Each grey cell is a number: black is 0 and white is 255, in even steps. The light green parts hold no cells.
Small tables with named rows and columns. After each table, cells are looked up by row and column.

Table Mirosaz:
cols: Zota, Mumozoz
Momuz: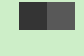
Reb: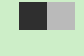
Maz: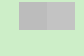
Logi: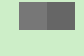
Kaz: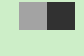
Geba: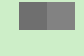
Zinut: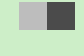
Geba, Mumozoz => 130
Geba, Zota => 111
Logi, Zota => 119
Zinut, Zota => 189
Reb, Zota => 47
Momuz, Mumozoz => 88
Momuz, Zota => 52
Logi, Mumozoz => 102
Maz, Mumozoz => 195
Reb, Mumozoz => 186
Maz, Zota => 188
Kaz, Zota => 163
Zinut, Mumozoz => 75
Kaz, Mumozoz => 49

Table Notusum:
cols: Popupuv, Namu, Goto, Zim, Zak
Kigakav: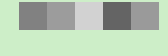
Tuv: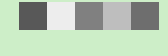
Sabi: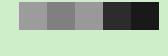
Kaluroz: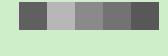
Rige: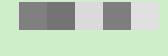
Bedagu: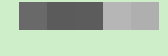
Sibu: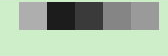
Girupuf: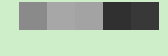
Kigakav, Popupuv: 129
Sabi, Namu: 128
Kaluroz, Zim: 115
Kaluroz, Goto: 138
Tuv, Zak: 110
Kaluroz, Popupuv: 96
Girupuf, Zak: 56
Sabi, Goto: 153
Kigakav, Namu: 156
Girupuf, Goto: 163
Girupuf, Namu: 167
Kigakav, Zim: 100
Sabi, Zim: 44
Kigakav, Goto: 210
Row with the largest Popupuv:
Sibu

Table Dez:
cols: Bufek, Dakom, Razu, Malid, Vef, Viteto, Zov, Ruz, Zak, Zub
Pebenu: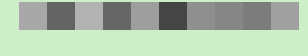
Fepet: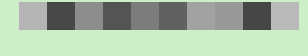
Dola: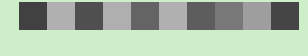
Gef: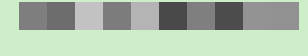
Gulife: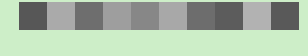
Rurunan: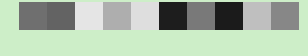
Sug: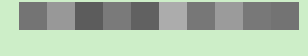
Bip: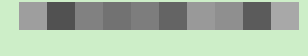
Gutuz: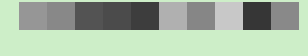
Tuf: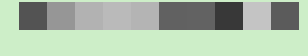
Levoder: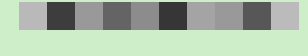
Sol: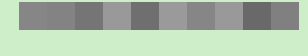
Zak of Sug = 120
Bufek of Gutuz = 150
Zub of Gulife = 89
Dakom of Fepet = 72
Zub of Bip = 168
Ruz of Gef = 76
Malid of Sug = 122
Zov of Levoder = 164
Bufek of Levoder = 185
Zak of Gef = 147
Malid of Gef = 124
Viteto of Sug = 172
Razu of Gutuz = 83

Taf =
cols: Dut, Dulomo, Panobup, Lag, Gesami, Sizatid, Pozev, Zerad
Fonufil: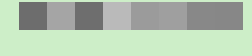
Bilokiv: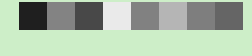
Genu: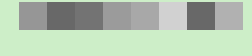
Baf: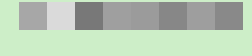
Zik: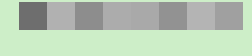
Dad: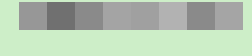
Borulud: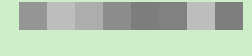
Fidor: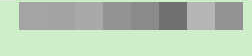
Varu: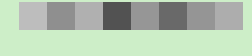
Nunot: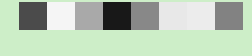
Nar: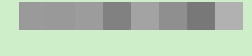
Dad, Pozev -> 138
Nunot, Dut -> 75
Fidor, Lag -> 148
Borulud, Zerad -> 127
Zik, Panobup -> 141
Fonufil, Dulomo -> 165

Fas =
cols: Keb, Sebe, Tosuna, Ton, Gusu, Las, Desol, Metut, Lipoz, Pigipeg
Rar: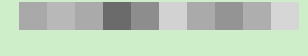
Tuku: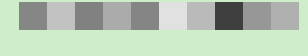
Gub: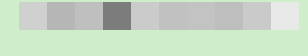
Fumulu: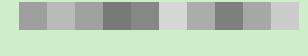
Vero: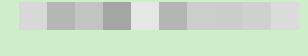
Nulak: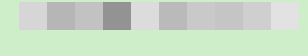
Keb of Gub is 208
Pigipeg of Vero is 219
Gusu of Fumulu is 135
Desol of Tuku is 186
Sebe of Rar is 184
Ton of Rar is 107
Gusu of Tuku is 133

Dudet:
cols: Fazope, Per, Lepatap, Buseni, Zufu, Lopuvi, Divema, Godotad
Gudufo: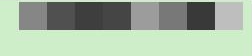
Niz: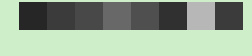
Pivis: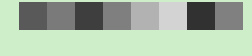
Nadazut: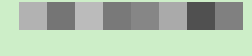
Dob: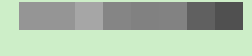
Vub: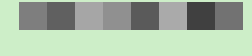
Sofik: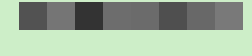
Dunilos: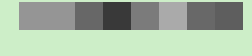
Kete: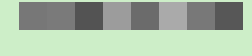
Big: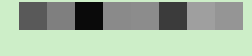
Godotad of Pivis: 128
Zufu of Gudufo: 156
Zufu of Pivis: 178
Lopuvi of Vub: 170
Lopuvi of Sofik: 79
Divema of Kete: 120
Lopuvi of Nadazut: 170
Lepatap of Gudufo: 62
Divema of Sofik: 104
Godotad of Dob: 80
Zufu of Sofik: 107
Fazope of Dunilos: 149
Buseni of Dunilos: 57
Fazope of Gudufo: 134
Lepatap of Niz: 72
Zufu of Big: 140

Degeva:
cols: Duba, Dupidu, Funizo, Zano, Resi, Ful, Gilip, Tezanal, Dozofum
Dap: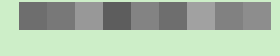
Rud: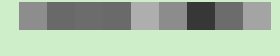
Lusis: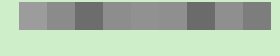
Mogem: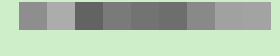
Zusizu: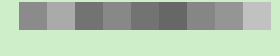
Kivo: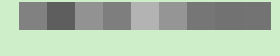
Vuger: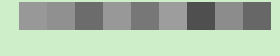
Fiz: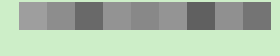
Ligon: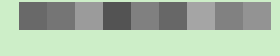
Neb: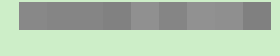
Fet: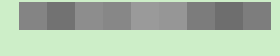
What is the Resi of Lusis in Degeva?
145
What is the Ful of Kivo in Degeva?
149
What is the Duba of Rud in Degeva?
141
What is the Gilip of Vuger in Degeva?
79
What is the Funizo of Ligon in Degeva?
155
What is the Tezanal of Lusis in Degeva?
143
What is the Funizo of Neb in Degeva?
133
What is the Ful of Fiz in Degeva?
148
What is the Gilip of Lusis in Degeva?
107
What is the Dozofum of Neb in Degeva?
128
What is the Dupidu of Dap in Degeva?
120
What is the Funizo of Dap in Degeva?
152
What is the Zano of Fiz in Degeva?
147
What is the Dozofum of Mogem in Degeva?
163

